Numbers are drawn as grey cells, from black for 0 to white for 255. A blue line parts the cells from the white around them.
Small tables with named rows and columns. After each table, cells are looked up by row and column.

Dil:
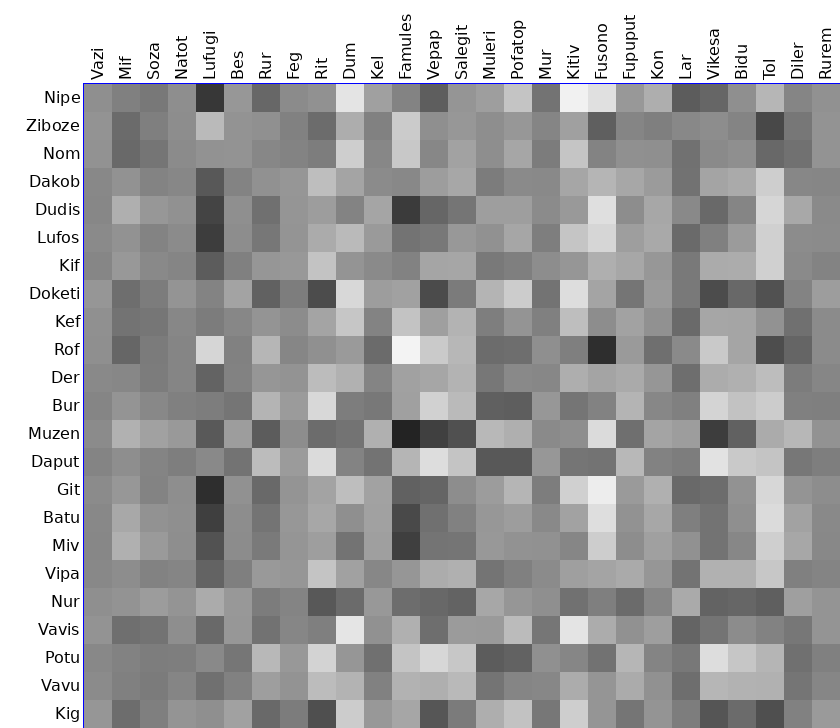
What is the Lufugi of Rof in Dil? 214
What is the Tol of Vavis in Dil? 130
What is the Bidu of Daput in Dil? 201
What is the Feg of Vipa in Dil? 150
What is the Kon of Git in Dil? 176
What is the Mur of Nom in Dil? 124
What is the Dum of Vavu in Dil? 179
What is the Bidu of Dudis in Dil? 133
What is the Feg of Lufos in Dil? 148
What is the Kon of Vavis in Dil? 158
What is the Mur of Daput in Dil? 151
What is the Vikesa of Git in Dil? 109

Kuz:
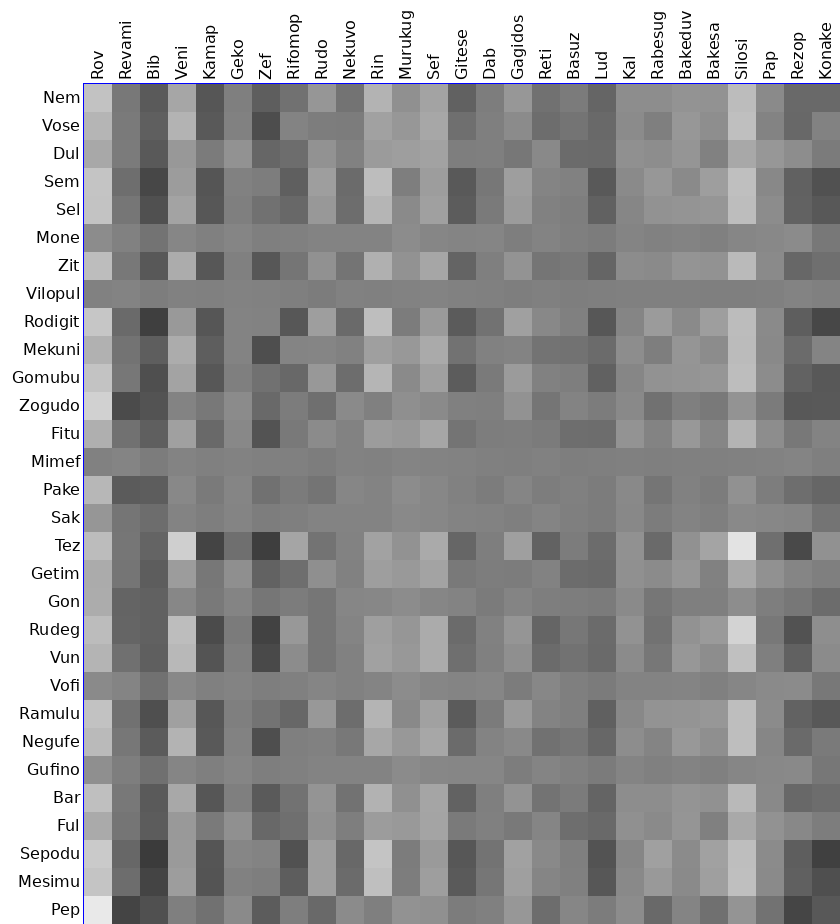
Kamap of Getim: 119
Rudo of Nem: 150
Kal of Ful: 144
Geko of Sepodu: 134
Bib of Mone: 115
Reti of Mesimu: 133
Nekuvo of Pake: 134
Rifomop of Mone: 128
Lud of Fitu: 109
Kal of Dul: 144
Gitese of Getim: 121
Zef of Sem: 125
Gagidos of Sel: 155
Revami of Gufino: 126
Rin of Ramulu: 180
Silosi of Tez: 227
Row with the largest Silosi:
Tez

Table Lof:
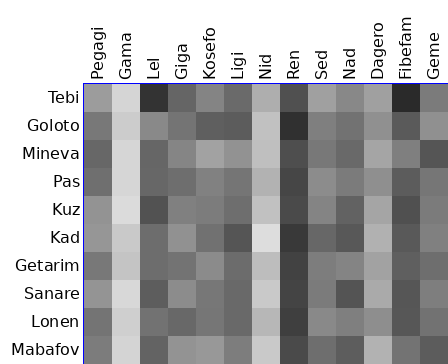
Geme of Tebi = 123
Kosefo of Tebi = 132
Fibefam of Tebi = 42
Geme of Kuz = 123
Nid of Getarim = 189
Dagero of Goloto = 144
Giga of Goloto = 116
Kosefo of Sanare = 119
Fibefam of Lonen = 87
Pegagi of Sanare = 148
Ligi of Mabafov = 125

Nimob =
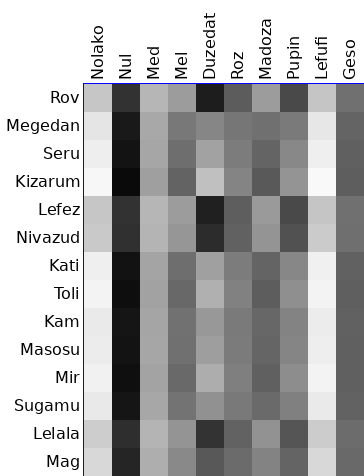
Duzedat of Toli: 176
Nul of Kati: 18
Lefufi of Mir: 243
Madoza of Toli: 93
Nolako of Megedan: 229
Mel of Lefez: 156
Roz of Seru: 124
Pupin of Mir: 141
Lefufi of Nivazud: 203
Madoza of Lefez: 154
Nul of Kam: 21
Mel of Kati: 110
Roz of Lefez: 94
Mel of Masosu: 112
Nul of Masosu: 19
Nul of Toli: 14
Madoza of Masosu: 101
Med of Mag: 174
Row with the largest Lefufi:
Kizarum

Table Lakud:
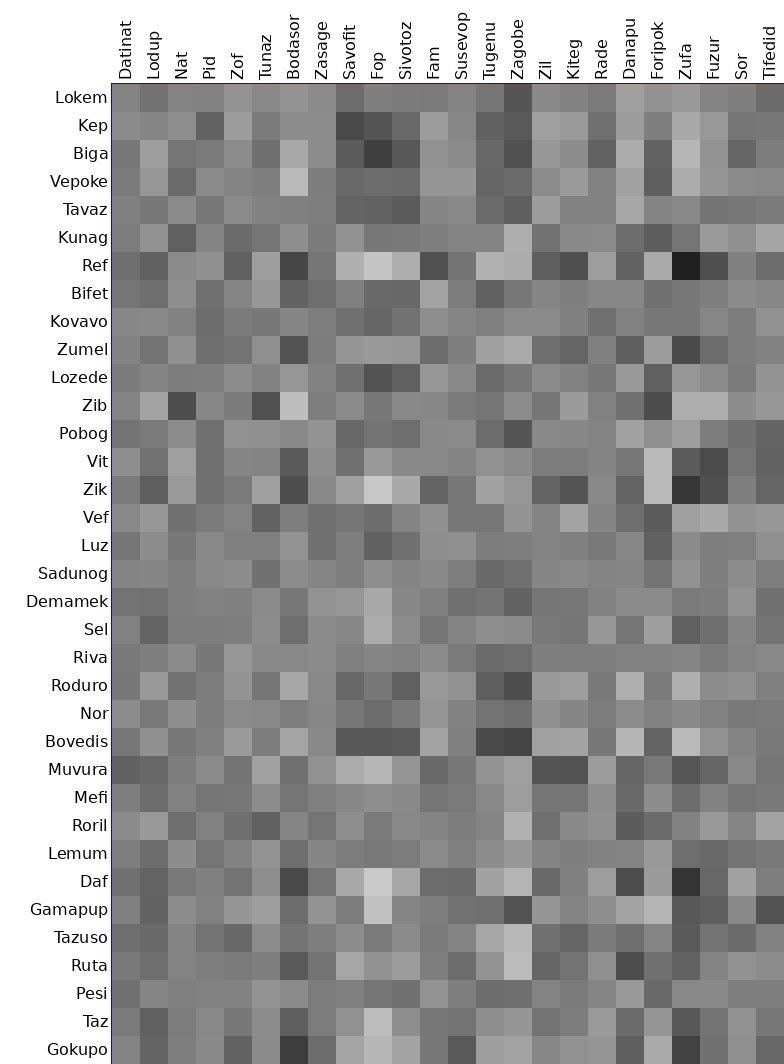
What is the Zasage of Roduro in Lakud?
136
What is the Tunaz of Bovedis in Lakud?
125
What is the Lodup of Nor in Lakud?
121
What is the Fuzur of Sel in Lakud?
111
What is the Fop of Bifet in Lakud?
105
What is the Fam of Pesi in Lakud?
147
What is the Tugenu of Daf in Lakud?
162
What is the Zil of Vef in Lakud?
132
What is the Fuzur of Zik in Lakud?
79
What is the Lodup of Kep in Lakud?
134
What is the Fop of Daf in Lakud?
201
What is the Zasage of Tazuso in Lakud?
126
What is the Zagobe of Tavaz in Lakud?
95
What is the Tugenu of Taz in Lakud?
142
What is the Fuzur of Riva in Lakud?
122
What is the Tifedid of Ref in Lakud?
108
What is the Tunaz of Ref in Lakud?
158
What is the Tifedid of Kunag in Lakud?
165
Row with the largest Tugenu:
Ref

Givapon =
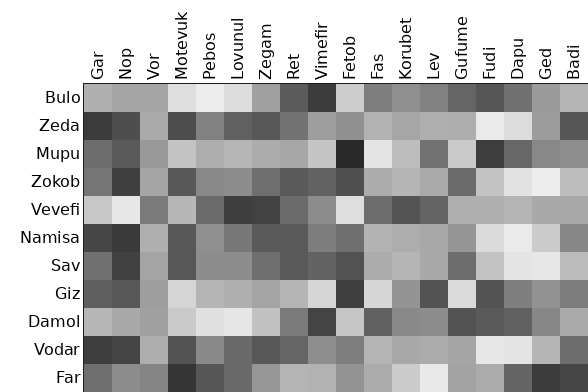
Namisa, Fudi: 218
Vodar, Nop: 68
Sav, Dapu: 228
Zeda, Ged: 156
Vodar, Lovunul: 106
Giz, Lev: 83
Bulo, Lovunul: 221
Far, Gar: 110
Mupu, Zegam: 172
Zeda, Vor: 170
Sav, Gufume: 109
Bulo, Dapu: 113
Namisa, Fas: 179
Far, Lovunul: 106

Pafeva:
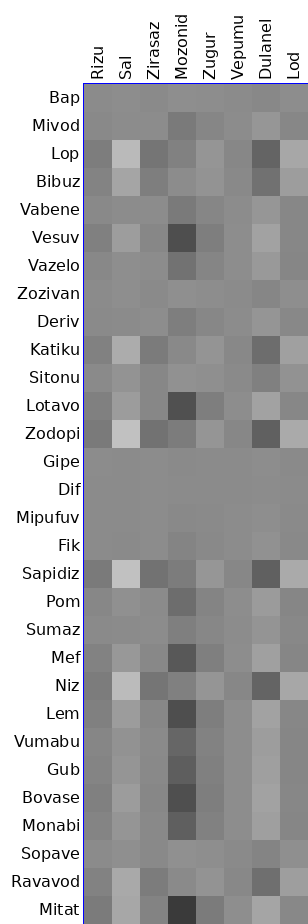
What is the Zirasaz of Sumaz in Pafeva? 140
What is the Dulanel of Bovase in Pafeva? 162
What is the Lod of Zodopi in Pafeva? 170
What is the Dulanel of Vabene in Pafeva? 150
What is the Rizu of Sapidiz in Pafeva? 122
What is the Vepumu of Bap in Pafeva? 139
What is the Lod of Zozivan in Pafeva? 142
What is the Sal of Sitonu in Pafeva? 147
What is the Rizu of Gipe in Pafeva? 140
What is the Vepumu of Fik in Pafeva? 140
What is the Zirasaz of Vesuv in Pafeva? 135
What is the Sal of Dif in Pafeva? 139
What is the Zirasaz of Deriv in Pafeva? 141
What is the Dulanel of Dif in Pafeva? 140
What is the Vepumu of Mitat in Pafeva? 142
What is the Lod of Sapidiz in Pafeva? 170

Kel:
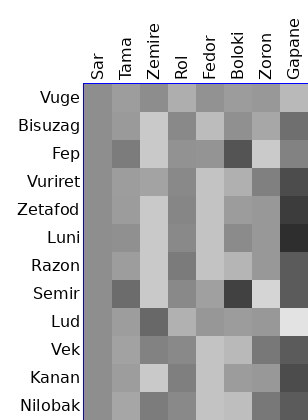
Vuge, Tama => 157
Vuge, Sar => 142
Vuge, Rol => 174
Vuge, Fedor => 146
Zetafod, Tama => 156
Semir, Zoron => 213
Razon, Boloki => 181
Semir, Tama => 108
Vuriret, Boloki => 176
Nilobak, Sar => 142
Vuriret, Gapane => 76
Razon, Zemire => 201
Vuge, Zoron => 152
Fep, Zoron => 202
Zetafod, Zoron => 152
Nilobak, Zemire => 124
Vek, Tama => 162

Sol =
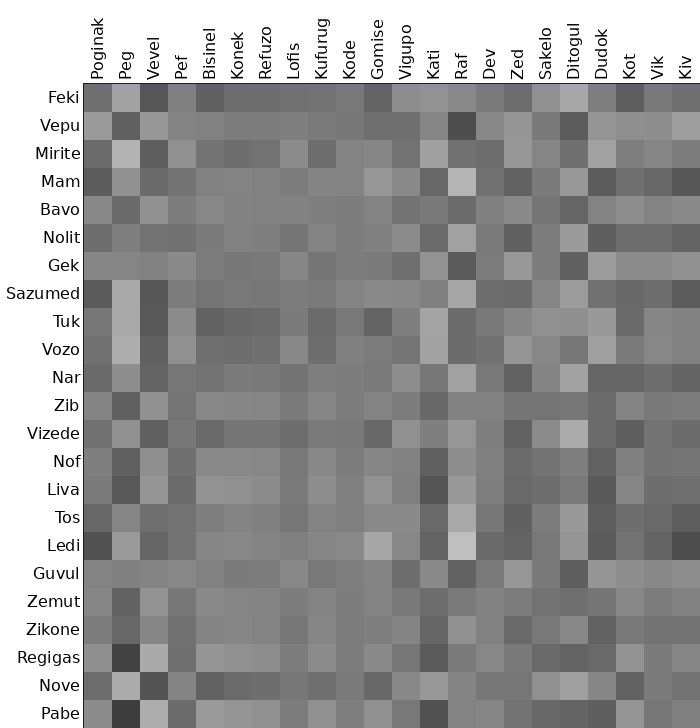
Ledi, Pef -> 115
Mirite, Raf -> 113
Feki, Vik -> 121
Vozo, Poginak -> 113
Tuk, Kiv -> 130
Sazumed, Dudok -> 113
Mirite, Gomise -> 134
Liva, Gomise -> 146
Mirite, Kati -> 160
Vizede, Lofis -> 110
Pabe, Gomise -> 145
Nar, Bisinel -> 115
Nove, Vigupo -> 136
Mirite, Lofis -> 139
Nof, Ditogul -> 127
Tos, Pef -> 114
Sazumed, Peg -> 169
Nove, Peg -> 171
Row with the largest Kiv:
Vepu

